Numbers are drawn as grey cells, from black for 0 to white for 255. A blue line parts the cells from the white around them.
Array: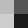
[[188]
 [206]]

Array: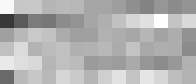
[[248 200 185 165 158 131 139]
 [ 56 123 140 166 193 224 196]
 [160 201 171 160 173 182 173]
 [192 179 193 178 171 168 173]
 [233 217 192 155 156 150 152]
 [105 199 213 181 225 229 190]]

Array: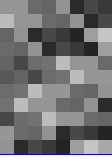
[[149 106 147  72]
 [188 150 101  42]
 [101  42  57 158]
 [106 147  72  36]
 [ 99 108 188 150]
 [ 88  71 114 149]
 [108 188 150 101]
 [114 149 106 147]
 [ 71 114 149 106]
 [150 101  42  57]
 [147  72  36 196]]

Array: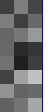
[[ 63  68]
 [125 105]
 [102 153]
 [104  54]
 [114  62]
 [ 66 193]
 [146 105]
 [ 98 167]]

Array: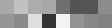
[[168 172 111  85]
 [149 222 243 136]]

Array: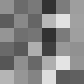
[[146 121 124]
 [ 92 101 226]
 [149 117 123]
 [106 175 152]
 [ 86 104 228]
 [181 132  91]]

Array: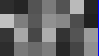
[[ 46  83  83  37]
 [193  88 135  32]
 [ 53  71  51 155]
 [ 45 107  39 144]]
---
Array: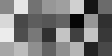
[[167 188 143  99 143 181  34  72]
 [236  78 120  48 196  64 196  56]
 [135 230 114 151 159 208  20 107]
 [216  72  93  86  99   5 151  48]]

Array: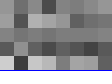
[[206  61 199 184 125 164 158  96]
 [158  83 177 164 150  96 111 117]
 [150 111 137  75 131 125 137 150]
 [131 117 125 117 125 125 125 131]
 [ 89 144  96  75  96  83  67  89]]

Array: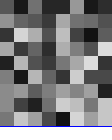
[[126  24 182 100  52 205  73  73]
 [ 52 213 174  81 190  65  18  93]
 [119 198 160  73  18 213 160 198]
 [ 87  24 113  38  38 152  24  45]
 [168  58 100  45 174 126  81 220]
 [139 152  93 126 160 132 160  32]
 [146 100  87  58 168 113 107  81]
 [ 32 182  81  58 119 168 220  52]
 [139  65  32 113 205 190 119 198]]

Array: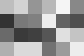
[[176 218 218 114 155 237]
 [190 211 149 184 245 136]
 [ 51 121 128 237  99  78]
 [106  58  64  86 224 196]]

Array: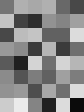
[[ 90  32 212 111 212 182]
 [ 72 188 196  97  97 220]
 [117 176 168 176 104  72]
 [204 235 132  32 220  11]
 [139  84 125  97 160 125]
 [146 153  78 168 111 220]
 [153 139  59 182  59 111]
 [196  66  45 146 132 160]]

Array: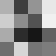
[[177  62 148 232]
 [110 214 117 125]
 [206 141  82 240]
 [171  44  22  97]]
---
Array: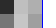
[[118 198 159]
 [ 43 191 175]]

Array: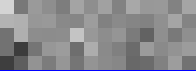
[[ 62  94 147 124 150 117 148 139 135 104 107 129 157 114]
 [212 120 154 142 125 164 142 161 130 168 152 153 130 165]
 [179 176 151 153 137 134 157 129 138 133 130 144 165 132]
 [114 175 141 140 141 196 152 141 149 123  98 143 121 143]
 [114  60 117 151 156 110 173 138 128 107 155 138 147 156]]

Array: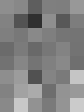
[[137 200 146 122 148 203]
 [142 136  94 127 126 152]
 [130  83  47 143  88 125]
 [127 120 137 127 117 116]
 [107 123 105 119 131 115]
 [114 134 116 128 137 111]
 [142 156  81 132 122 197]
 [130 162 171 110 147 153]]

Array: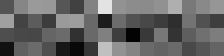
[[ 17  96 107  79  23   8  54 192 146 132 106  99 106  73  85 100]
 [ 84 134 154 152  86  65 130 227 146 140 139 145 175 121 137 150]
 [160  67  92  60 154 157 105  28 108  82  72  61  46 115  81  62]
 [ 78  72  71 101 107  49 105 128  62   3  57 120  51  94 112 125]]

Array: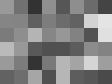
[[ 98 110 166  80 182  93  86  74]
 [153 113  50 143  86 142 107  68]
 [133 132  95 125 108  98 211 228]
 [123 142 180 134 151 130  82 224]
 [186 152  89  80  81  92 140 131]
 [154 124  51 121 182 164 213 158]]

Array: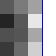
[[ 57 106 208]
 [ 90 123 161]
 [ 36  88 231]
 [ 80  85 167]]

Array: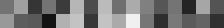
[[153  93  89  19 177 195  55 195 170 240 118  46 121  91 100  48]
 [115 160  53 116  59 182  76 187 111 171 128  86 116  36 166  84]]
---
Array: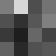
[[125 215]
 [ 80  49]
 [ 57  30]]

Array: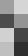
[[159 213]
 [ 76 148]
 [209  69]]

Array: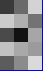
[[ 58 106]
 [203 175]
 [ 74  18]]

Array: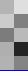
[[180 223]
 [204 128]
 [124 186]]

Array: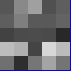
[[ 86 137]
 [ 94 127]
 [ 66  75]]

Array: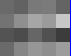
[[106  98]
 [115 143]
 [ 83  76]]

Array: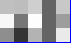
[[191 189]
 [247 118]
 [142  52]]
